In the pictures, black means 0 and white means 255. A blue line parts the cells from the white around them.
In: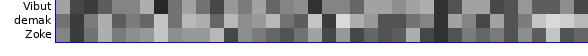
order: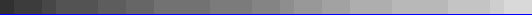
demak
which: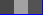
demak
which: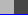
Zoke
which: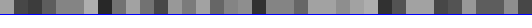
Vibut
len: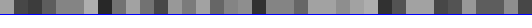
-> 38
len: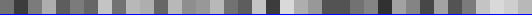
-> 38
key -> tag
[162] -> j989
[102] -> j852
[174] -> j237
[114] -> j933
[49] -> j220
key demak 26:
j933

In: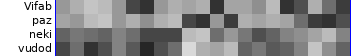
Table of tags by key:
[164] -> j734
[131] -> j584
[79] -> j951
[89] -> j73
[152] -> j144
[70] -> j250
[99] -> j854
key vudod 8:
j951
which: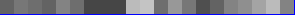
neki
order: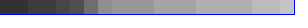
paz
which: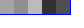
Vifab
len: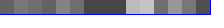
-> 15
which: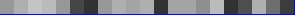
Vifab

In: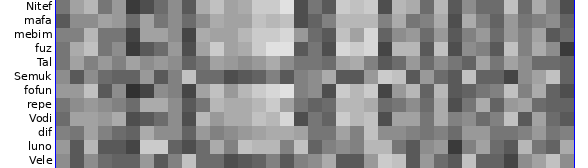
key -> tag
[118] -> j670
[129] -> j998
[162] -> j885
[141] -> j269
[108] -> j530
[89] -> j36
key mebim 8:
j885
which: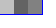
luno

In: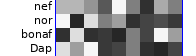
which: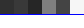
bonaf
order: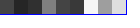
Dap
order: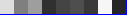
nor
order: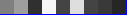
Dap

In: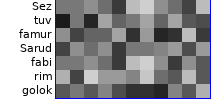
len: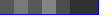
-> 7
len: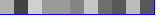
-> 11
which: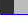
famur
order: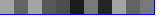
tuv

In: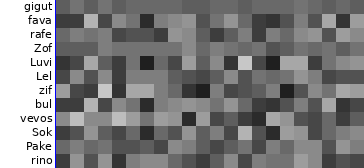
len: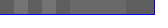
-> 11
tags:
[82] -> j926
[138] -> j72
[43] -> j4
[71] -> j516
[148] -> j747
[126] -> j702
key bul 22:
j516
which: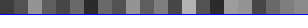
Sok

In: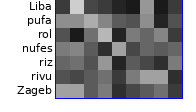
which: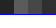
riz
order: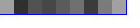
rivu

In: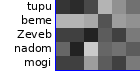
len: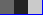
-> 3
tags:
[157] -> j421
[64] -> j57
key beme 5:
j421

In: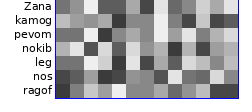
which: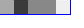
kamog
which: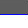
Zana
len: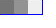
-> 3
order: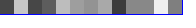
kamog
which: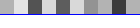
nokib
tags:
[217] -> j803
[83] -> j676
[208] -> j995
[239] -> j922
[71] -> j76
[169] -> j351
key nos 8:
j676

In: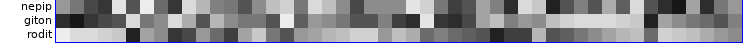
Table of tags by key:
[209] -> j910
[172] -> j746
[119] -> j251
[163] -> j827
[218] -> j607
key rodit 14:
j827
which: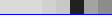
giton
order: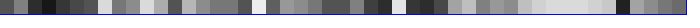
giton
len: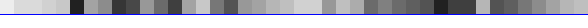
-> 42

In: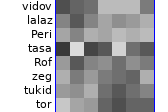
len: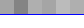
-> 6
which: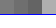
zeg

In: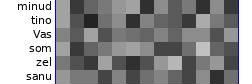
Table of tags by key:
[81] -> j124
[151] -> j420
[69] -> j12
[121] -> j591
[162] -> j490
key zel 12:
j420
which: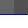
som
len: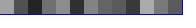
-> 13
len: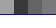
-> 4

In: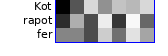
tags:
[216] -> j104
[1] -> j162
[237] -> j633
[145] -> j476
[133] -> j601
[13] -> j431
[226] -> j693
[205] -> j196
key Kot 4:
j476
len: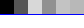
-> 6

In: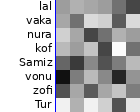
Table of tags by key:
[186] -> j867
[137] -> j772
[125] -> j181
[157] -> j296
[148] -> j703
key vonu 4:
j772
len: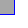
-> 1
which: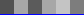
zofi
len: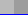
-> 2
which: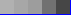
lal
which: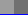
lal

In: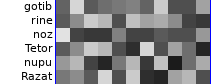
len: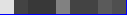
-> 9
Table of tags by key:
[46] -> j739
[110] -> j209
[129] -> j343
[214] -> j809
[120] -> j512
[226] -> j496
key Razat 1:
j512
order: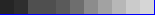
Tetor
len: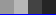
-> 4
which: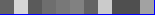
gotib
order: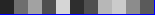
Tetor

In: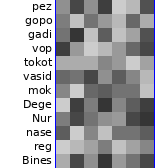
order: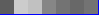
mok
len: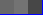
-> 3
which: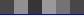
Bines
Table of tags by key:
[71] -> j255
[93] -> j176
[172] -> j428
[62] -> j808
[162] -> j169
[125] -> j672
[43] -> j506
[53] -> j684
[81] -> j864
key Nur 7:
j684

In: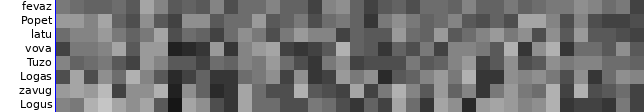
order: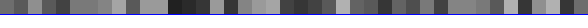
vova
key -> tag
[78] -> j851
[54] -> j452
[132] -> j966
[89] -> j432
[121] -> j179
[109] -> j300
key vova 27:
j179

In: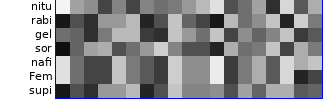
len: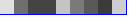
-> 9
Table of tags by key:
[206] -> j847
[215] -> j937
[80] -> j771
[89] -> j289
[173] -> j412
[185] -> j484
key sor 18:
j412
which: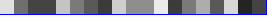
Fem
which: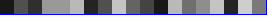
rabi
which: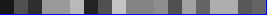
supi
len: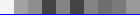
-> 10

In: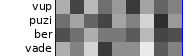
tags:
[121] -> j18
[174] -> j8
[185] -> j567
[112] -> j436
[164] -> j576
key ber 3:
j8
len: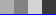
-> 4

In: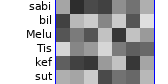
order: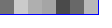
sut
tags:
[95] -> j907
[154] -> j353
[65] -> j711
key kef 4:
j353
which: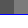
Melu
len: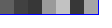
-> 7

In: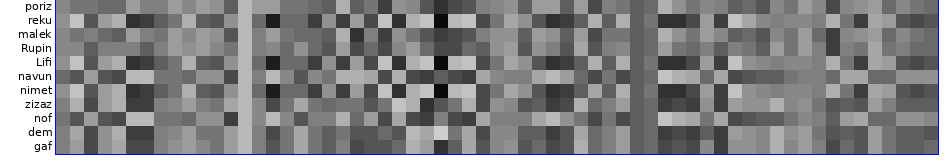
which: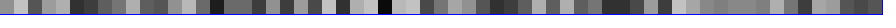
reku
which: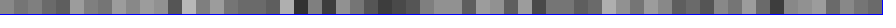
malek
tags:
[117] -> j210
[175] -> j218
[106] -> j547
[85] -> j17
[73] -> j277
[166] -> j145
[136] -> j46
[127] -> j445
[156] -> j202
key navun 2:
j17
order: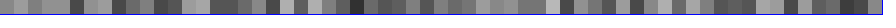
gaf

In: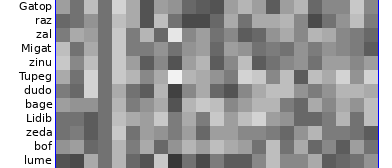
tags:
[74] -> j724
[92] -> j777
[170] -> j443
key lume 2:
j724
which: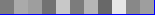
zal
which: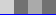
dudo
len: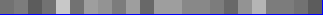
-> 23
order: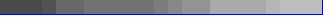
raz
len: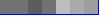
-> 7

